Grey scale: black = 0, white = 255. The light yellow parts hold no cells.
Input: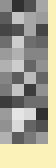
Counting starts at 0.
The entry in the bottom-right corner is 155
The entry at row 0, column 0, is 145
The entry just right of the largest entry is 217
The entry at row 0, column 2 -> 80
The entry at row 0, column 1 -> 48
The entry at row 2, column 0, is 69
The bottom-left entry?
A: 177
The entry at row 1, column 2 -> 166
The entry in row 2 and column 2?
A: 166
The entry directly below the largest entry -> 217

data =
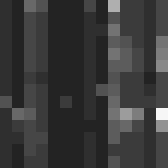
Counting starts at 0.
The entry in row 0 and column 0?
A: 47
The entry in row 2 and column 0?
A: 47
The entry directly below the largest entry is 146
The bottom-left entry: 47
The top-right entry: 70
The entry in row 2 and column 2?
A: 70
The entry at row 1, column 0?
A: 47
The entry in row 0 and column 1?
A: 35
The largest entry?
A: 246
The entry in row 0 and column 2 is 104
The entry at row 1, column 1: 35
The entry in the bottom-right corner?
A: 70
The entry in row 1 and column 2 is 70
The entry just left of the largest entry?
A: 47

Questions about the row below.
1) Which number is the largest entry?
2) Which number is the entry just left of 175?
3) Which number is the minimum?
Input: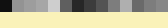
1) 206
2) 125
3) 16

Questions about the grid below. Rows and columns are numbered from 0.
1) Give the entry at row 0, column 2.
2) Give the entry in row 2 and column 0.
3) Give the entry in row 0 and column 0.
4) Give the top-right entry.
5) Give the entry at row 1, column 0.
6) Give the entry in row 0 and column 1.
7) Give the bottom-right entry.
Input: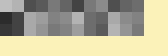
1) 79
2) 55
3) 191
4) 109
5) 44
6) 179
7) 121

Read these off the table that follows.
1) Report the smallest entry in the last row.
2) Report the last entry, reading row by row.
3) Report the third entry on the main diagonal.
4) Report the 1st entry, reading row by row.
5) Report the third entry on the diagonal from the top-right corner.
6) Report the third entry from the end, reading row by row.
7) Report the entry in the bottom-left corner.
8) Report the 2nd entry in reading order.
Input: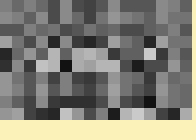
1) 28
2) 171
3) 127
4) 127
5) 105
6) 66
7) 149
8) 105

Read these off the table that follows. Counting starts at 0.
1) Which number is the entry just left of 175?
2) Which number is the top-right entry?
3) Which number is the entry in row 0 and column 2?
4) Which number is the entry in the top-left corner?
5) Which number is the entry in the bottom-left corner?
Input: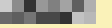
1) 95
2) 175
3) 50
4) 204
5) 106

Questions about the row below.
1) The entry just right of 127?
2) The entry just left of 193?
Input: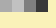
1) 56
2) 171

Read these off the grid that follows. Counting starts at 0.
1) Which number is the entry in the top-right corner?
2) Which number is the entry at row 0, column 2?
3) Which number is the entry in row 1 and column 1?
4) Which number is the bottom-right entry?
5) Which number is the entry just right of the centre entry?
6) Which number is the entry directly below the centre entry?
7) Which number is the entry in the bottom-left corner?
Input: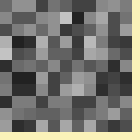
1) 124
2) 145
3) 87
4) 77
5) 115
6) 97
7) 156

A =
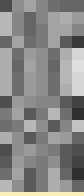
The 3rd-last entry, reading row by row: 174
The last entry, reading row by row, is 101
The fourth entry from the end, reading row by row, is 122
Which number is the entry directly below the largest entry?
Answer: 213
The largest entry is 223
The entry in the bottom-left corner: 183
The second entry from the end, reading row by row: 154
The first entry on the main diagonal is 78
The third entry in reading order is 163
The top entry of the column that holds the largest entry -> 101
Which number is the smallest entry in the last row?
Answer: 90
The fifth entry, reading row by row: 110
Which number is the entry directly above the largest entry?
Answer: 213
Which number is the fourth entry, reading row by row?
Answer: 133
